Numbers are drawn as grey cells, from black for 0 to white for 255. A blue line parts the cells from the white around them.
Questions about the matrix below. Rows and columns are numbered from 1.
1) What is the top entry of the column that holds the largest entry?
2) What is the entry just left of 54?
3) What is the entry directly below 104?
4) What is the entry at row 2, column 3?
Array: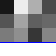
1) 237
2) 143
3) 134
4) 95

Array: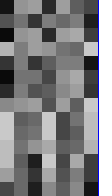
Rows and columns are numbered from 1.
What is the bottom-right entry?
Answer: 20
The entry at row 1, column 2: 148
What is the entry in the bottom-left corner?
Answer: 70
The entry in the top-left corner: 20
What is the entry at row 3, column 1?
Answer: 10
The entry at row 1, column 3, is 158
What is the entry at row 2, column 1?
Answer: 82
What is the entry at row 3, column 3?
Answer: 158
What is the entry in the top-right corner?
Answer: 70
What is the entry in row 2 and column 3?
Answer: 52
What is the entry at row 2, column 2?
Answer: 115
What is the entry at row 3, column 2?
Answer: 148

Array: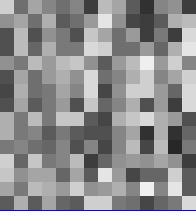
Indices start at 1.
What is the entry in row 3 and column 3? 80
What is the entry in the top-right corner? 61
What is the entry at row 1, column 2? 111
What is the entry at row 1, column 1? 207
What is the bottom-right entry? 217
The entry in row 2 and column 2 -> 165
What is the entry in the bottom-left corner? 91
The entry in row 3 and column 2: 187
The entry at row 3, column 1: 80
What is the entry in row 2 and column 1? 145
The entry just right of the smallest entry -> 121
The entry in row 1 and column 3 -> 165
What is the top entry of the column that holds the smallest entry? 145
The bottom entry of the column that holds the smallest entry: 121

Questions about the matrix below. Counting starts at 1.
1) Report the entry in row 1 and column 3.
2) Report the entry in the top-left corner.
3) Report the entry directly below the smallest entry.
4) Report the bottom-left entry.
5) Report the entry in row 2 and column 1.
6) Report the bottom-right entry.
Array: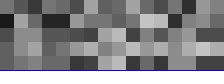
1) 56
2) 117
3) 76
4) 96
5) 26
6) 66

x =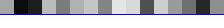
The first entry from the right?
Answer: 143
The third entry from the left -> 30
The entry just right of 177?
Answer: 197
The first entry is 166
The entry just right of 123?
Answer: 177

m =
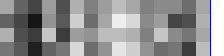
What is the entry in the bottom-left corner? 118
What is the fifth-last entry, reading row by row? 147
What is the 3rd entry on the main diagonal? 60
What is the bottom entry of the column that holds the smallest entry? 31
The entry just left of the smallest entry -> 69
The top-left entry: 166
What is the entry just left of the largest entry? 166
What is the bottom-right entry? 188
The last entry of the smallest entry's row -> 176
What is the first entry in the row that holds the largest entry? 99
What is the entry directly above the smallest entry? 69
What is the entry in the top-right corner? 166
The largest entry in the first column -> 176

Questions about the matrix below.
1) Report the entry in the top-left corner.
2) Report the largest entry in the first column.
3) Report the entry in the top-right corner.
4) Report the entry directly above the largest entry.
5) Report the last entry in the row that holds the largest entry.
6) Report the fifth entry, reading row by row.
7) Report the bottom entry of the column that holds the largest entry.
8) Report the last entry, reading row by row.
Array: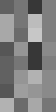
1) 97
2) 178
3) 127
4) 188
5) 127
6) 168
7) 168
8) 118

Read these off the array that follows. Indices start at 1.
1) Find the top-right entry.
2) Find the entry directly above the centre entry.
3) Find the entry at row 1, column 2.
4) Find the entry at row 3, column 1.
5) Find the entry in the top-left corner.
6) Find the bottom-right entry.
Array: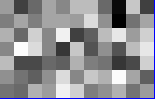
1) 64
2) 64
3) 64
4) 177
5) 156
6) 156

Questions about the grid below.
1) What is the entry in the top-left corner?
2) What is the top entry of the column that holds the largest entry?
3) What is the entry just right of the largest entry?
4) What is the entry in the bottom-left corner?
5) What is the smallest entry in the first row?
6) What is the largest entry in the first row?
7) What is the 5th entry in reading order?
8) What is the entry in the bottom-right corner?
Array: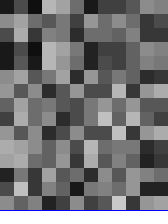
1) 25
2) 64
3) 55
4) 140
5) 15
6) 182
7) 162
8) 162
